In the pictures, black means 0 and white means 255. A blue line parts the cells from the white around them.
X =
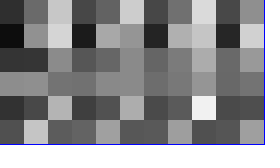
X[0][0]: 47
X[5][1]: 197
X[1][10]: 209
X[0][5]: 205
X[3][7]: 120
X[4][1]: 72
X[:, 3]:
[71, 27, 86, 113, 63, 99]
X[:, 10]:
[143, 209, 153, 115, 78, 159]
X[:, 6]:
[71, 36, 101, 109, 74, 89]
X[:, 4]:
[98, 168, 102, 137, 81, 160]
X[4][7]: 90
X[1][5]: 149
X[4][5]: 173
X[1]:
[13, 145, 213, 27, 168, 149, 36, 176, 197, 38, 209]
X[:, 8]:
[218, 197, 172, 149, 241, 80]
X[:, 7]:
[112, 176, 123, 120, 90, 158]

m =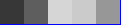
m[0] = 55
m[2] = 214
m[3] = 203

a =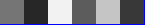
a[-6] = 117
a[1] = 39
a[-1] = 56

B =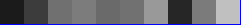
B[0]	27
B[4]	106
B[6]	153
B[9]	192

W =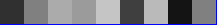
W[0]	48
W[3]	155
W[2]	171

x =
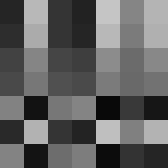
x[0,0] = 37
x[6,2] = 109
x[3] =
[73, 119, 80, 74, 123, 105, 114]
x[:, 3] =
[34, 37, 62, 74, 132, 35, 125]
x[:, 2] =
[52, 52, 69, 80, 119, 52, 109]
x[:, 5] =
[133, 123, 107, 105, 57, 128, 51]
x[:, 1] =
[184, 171, 133, 119, 18, 178, 19]
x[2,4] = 140
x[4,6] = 22
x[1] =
[45, 171, 52, 37, 184, 123, 176]
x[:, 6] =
[180, 176, 136, 114, 22, 179, 37]

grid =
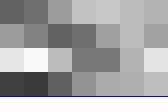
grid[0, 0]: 98
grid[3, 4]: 170
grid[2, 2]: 188
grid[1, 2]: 98
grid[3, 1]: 57
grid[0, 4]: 200
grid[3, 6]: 189
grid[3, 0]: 64
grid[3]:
[64, 57, 97, 147, 170, 175, 189]

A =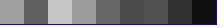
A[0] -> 160
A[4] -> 102

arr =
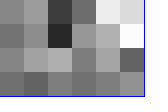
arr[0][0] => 134
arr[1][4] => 176
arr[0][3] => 108
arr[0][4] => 237
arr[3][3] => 113
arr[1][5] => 251
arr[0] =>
[134, 156, 61, 108, 237, 219]
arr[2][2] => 175

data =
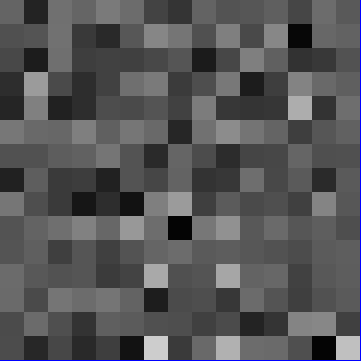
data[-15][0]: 100
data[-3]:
[106, 74, 117, 108, 117, 99, 29, 75, 78, 55, 107, 84, 63, 81, 90]
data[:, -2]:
[108, 103, 56, 105, 51, 86, 79, 42, 132, 94, 91, 88, 81, 135, 4]
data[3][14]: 95
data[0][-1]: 89
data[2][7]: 85
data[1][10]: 73
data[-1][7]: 58
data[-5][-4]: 82
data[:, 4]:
[122, 41, 65, 65, 77, 96, 117, 33, 45, 103, 64, 59, 117, 95, 62]
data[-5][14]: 94
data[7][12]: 90
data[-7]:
[118, 78, 58, 22, 45, 18, 127, 155, 63, 91, 74, 79, 64, 132, 87]
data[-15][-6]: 83
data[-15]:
[100, 35, 112, 101, 122, 108, 67, 52, 99, 83, 86, 95, 70, 108, 89]
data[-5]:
[84, 95, 63, 85, 64, 83, 101, 108, 90, 93, 87, 82, 76, 91, 94]
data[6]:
[81, 81, 93, 97, 117, 83, 42, 101, 76, 44, 69, 71, 101, 79, 80]
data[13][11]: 52
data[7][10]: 110
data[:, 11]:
[95, 135, 96, 62, 54, 100, 71, 72, 79, 106, 82, 103, 84, 52, 106]
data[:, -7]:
[99, 80, 27, 78, 124, 113, 76, 51, 63, 119, 90, 84, 78, 64, 105]
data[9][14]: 78
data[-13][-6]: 71
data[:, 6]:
[67, 134, 72, 122, 84, 105, 42, 70, 127, 109, 101, 169, 29, 80, 205]

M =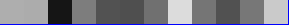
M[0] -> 174
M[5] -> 79
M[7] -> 220
